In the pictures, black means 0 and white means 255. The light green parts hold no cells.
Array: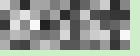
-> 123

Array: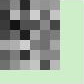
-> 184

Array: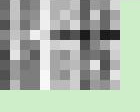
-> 186

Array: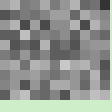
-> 179

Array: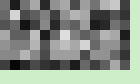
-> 83

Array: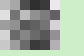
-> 177

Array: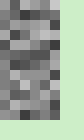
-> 94

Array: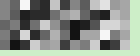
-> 196
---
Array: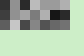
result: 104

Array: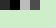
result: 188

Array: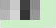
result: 52

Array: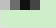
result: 16

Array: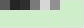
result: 214

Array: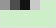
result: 18

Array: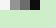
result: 108

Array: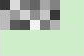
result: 121

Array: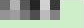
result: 187
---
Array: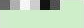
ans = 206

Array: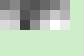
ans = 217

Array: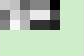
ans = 50

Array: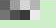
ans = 79

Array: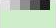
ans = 142

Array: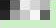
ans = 201
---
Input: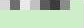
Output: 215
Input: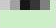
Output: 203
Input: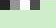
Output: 37
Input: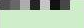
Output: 81
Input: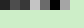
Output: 35
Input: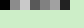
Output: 2
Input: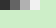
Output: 48
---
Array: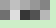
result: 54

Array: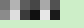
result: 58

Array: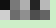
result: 143

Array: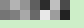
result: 168

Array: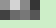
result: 119

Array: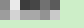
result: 168

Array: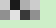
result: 57
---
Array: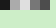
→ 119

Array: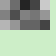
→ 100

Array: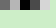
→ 74

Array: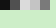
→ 196

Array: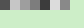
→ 220

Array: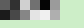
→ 240

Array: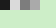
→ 125

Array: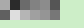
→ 149

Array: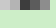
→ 92

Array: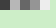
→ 149
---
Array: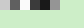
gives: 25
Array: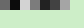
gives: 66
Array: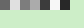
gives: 247
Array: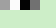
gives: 3
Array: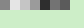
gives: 115
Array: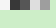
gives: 222
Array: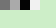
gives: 4
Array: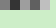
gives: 96
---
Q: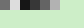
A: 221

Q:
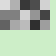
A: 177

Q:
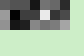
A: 83

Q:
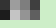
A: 157

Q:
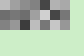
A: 160

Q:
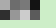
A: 109
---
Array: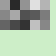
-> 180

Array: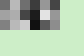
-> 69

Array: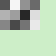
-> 106

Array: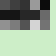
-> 12

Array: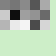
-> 170

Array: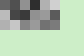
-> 208

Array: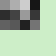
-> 22

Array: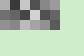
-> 155
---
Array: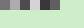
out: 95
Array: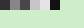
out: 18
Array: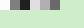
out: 105
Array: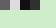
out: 48
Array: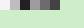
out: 66
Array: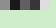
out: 222
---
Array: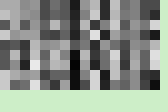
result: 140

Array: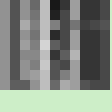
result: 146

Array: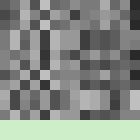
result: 161

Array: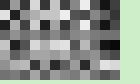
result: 53

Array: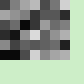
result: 165

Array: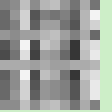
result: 191
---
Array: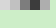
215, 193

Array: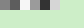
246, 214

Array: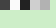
250, 207

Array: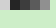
209, 144

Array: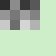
213, 201

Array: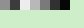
237, 184

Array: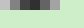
194, 163

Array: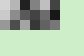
212, 202
